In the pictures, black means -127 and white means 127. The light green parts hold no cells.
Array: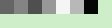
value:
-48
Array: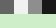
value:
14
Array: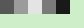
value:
100
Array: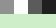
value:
-36
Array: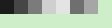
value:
-4
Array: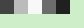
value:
120
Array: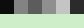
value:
-35
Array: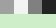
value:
0
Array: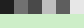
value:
-54
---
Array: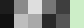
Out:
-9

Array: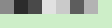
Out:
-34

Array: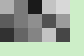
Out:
67

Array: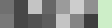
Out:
77

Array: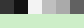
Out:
42

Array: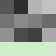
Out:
53
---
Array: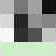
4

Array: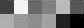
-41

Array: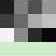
65

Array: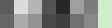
-3

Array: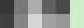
-54

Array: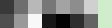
80
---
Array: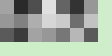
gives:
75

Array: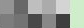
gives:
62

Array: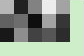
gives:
-113

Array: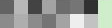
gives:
-19

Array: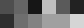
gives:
63

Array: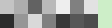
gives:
110

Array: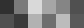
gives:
38
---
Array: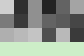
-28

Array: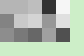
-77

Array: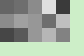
95

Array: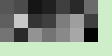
-86

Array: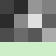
22

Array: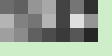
-10

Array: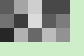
-55
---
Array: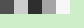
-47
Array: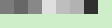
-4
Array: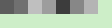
-35
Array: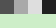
-46
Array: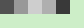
-46
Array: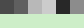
-53
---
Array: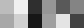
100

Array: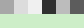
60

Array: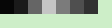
-48

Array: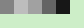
-27

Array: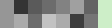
-66

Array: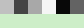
-119

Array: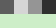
21
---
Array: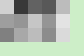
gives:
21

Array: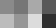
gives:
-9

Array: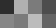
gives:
48

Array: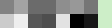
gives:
35

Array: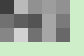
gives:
-33

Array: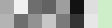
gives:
112

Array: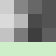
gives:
57
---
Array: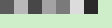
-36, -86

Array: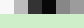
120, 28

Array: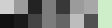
80, -47

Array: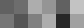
-30, 33

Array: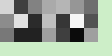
85, 31

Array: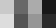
73, -84

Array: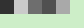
-78, 41

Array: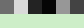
-18, -60
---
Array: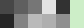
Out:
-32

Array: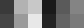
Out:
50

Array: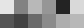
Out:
2

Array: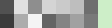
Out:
96

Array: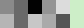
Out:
-22

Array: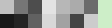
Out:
-9

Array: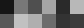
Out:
-7

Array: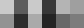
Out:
-35

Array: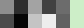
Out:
-82
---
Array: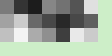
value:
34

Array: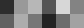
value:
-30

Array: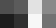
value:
-98

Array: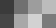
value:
-57

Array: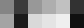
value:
36

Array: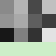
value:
20
